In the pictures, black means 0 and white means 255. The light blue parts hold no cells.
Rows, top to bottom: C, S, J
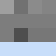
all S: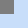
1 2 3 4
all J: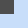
2
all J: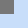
3 4
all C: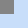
4
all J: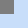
1

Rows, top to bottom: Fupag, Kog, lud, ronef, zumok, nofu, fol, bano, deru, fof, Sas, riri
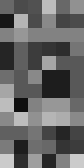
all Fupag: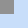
6
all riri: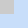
1 6
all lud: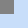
1 3 4 5 6
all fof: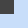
4 6
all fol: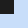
4 5
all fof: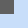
1 2
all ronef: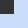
4

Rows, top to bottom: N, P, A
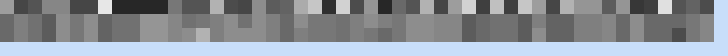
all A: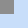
5 7 14 17 18 19 30 31 39 46
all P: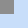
5 7 17 19 22 27 30 31 46
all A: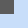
4 34 38
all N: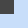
2 6 7 18 32 40

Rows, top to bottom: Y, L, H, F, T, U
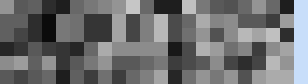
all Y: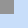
1 9 19
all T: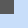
6 9 10 15
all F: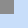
9 10 11 12 20
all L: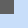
1 2
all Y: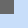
6 11 18 20

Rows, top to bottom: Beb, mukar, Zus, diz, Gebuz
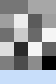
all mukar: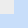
2
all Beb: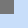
1 2
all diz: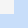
3
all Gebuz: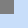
1

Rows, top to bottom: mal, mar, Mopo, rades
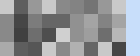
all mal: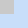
1 4 9
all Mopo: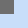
3 8

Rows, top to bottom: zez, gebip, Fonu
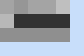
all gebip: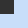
2 3 4 5
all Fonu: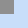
1 2 3 4 5
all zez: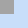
1 3 4
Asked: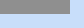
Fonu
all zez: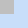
5
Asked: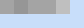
zez
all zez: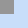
2

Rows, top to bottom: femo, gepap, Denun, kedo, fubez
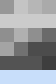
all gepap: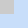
1 2 3 4
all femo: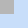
3
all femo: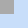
4
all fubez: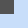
1 2 3
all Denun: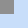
1 3

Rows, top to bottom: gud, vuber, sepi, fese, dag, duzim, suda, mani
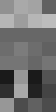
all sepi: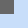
1 2 3 4
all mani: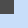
2 4
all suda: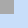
2

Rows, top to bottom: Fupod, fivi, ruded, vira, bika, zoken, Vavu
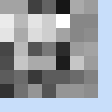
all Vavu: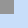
3 5 6
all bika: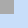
3 4
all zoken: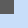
1 4 5
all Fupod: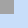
1 2
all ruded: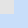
1
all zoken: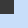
3
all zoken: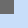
2 6

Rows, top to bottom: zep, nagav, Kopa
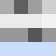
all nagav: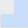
1 2 3
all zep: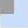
3
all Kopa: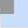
1 2 4

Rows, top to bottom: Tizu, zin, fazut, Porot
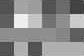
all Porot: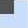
1 3
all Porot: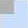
2 4 5 6
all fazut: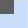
6
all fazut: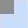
1 2 3 4
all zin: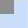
5
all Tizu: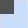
1 4
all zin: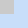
6

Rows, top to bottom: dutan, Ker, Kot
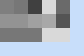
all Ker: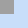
3
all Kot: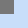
1 2 3
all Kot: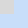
4 5
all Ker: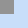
1 2
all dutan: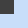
3

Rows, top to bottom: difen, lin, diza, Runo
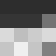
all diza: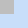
2
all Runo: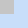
1 3
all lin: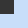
1 2 3
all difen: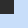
1 2 3 4

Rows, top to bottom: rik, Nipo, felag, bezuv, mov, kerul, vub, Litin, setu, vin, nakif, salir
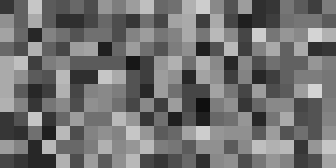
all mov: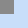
5 16 18
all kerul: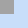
15
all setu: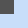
2 14 23
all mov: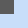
6 7 8 9
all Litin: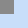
5 8 11 20 21
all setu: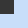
1 4 11

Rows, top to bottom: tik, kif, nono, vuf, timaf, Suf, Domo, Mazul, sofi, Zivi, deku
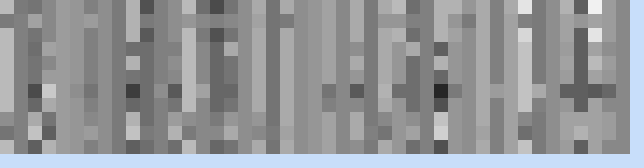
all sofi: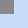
7 15 25 28 38 45
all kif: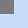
1 9 11 21 27 34 39
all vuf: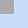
17 19 21 28 30 35

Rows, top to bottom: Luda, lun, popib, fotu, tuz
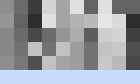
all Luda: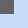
7 9 10
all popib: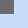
2 4
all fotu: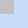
3 5 8

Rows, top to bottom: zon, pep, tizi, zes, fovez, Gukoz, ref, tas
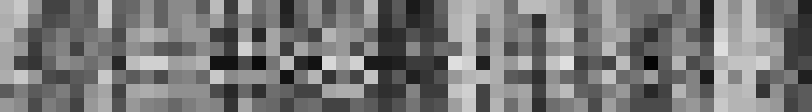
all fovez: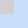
11 12 26 34 55
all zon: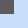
7 15 29 42
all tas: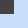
6 21 24 25 35 57
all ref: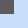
1 3 43 58
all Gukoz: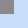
17 20 43
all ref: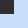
19 28
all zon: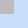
16 18 34 38 39 52

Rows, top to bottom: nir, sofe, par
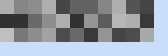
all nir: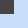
5 11
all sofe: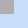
5 10
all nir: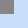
2 8
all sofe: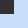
1 2 6

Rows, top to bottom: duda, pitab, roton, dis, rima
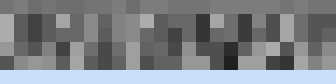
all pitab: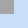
5 16 21
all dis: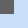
11 18 23
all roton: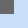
5 6 11 14 16 19
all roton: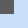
2 4 8 12

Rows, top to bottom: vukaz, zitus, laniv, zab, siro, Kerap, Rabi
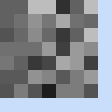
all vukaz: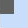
1 2 6
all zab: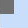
1 2 3
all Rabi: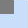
2 5 6

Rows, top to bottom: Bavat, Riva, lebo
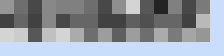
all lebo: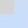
1 5
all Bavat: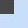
3 8 14
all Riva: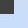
1 3 8 9 14
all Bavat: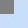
5 6 13
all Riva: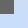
2 6 7 12 13
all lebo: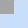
14
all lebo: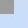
8 10

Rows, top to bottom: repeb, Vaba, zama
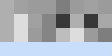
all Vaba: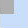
1 6
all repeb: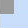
3 4 6 8
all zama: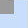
3 7
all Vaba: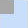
8
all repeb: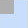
1
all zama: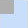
1

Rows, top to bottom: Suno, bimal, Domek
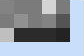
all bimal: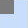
1 3
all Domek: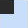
2 3 4
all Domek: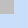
1
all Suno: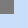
2 3 5
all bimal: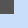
5

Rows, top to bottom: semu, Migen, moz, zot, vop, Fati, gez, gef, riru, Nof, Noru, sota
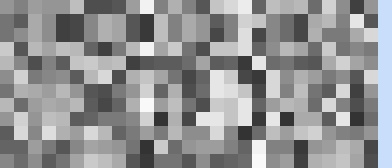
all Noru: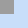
3 8 15 16 24
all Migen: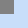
13 17 25
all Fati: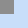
1 5 21 25
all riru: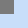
8 9
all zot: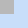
3 6 10 21
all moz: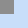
2 4
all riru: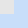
15 16 18 20 25

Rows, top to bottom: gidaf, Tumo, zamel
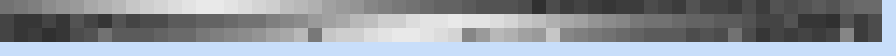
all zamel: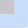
24 40
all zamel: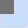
8 44 53
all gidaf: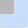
9 22

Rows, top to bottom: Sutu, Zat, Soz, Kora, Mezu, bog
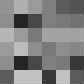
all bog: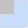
2 3 5
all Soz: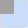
4 5 6
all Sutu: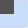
6

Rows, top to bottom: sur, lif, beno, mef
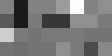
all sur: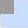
5
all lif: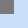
3 8
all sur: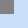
1 3 4 7
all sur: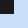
2
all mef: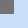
1 3 4
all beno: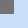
3 7 8

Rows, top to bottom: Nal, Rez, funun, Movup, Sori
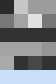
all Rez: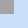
2
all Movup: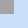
1 2 3
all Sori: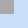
1
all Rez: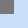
1 4
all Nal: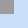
3 4
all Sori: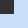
2 4
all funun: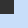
1 2 3 4

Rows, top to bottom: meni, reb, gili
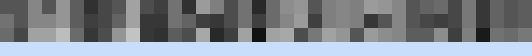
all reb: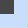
8 31 33
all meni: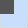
1 2 4 9 23 30 37
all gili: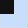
19
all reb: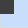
7 15 19 23 32
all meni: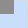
21
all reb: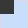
11 12 16 27 35
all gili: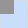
9 25

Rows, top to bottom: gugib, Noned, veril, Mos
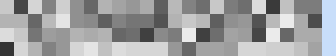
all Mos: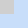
20 21
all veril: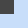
19
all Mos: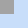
15 16 23
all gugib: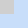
5
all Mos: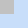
8 22
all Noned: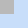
4 15 20

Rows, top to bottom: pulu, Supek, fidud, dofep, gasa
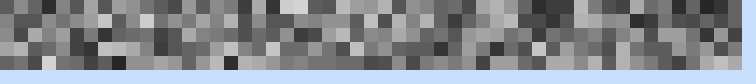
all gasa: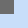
6 25 26 38
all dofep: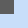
3 30 31 40 47 48

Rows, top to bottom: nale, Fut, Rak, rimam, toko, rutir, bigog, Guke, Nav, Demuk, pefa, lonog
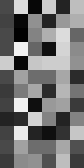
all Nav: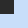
2
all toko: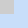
1 4 5

